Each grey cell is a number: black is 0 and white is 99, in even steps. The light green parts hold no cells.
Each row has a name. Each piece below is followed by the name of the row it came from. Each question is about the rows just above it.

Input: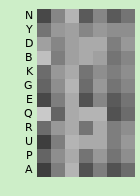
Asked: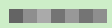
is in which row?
P
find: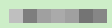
B

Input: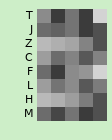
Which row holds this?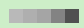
Z
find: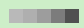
H
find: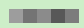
L
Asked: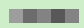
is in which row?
C

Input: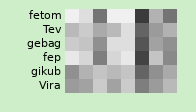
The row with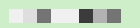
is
fetom
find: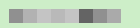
gikub
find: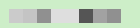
gebag
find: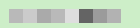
Tev

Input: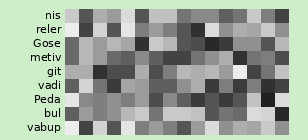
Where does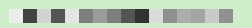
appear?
reler
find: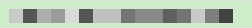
nis
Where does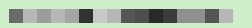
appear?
Gose

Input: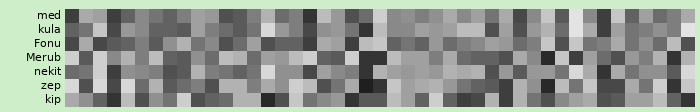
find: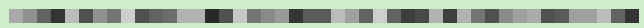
kip
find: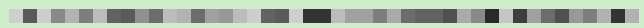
Merub
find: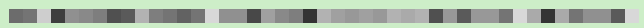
nekit
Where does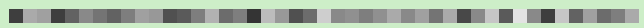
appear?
med
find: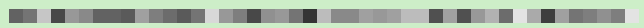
kula

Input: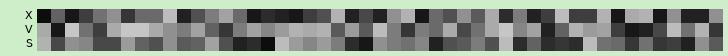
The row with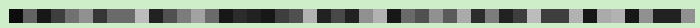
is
X
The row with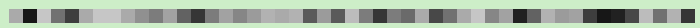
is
V
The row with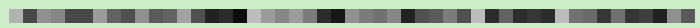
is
S

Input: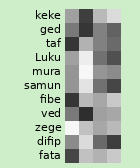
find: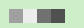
Luku
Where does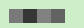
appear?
ged
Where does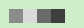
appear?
difip

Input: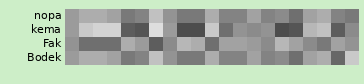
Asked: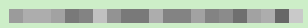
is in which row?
Bodek
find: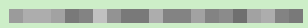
nopa
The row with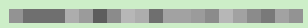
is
Fak
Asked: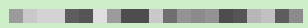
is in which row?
kema

